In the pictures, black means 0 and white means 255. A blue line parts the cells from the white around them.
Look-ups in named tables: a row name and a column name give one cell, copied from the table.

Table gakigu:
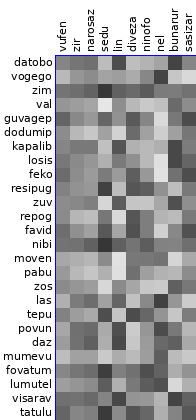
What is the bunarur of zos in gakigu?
96
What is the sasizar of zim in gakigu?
114
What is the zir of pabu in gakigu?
184
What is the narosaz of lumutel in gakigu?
140
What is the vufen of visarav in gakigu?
112
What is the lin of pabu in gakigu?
223
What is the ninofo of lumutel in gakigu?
92
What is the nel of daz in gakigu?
105
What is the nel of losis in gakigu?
223
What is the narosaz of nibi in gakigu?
97
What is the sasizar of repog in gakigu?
122
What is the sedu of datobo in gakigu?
188
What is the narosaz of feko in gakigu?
155
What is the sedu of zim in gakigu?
56
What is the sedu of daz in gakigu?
174
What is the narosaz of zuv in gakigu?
127
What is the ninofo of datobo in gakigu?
179
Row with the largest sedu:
val

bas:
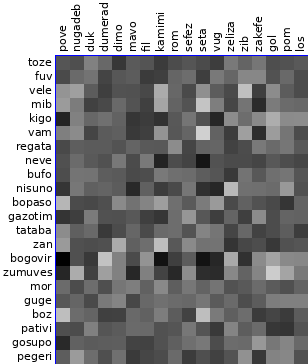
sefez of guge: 104
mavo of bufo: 74
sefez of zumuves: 141
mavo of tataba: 102
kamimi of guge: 112
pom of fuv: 105
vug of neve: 82
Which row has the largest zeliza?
nisuno

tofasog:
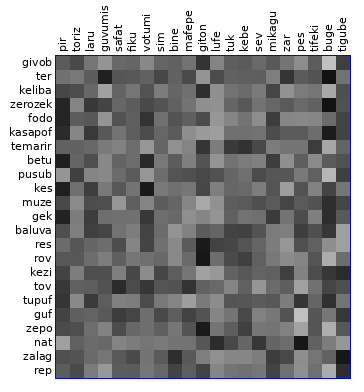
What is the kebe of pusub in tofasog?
111
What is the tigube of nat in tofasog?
151
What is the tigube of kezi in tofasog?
44
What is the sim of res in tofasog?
112
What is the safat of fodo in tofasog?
82
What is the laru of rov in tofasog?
109
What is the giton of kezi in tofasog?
161

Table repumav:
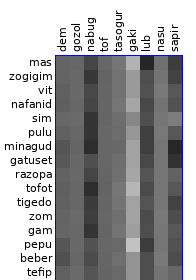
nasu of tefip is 115
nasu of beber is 121
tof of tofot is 99
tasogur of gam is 116
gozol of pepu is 104
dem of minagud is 85
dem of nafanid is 95
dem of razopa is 98
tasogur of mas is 117
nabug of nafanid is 69

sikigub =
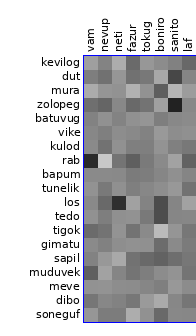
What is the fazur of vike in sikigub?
137
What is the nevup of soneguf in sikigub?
124
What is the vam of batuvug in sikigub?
130
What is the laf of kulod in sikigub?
120
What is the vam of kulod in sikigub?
138
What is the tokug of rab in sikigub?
122
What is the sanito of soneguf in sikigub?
136
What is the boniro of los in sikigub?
76
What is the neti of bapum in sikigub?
137
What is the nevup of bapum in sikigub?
138
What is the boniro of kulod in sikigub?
147
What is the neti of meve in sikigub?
141
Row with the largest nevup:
rab

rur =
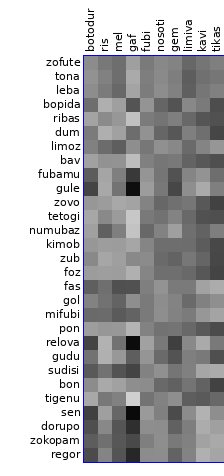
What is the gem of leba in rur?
129
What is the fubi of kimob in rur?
133
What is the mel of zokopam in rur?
87
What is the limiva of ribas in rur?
104
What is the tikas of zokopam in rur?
169
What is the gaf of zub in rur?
137
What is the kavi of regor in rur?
176
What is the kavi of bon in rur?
98
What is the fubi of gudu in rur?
149
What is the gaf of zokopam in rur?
73
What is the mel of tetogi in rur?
155
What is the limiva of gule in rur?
142
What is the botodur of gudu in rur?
114

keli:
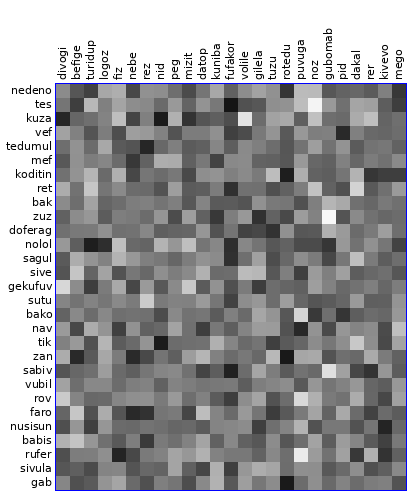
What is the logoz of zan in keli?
167
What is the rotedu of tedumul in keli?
86
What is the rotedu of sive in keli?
127
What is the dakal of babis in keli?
133
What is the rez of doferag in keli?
135
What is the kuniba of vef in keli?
144
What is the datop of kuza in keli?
85
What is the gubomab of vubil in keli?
117
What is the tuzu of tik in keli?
63
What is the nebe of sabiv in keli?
95
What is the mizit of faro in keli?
69
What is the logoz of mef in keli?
134
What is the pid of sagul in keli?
119
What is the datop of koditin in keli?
142
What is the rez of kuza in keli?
128
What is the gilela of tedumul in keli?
127
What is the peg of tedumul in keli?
127
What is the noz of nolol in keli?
75

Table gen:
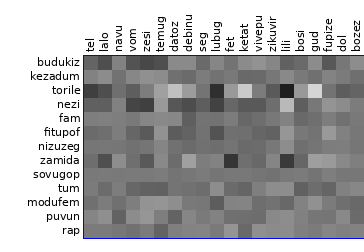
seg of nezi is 94
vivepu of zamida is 104
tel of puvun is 133
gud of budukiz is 140
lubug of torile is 47
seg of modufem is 119

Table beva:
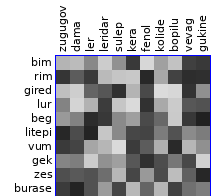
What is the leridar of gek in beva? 145
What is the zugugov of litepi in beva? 39
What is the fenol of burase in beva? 101
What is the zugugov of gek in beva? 133
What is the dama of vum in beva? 68
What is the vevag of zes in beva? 96
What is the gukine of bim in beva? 57
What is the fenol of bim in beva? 215
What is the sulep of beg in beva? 138
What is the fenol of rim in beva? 40
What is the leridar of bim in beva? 204
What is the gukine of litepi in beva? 124
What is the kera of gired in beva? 180
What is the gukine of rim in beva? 47

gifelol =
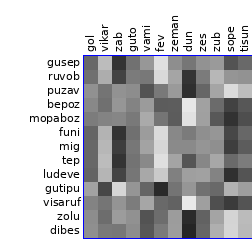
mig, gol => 103
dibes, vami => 87
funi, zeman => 136
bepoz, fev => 92
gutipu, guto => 149
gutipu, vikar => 71
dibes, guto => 141

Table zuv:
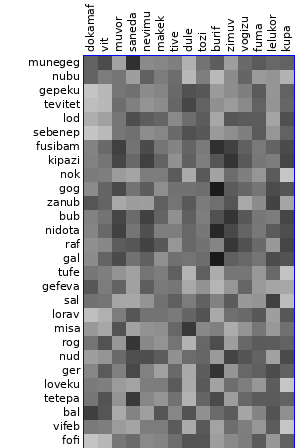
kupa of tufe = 195
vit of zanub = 100
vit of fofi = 184
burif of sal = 130
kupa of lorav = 87
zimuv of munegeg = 158
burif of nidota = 39
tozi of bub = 126
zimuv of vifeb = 110
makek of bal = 85
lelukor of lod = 164
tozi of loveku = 89
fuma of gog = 117
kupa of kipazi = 70
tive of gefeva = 118
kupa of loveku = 198
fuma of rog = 91
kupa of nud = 74
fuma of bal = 132

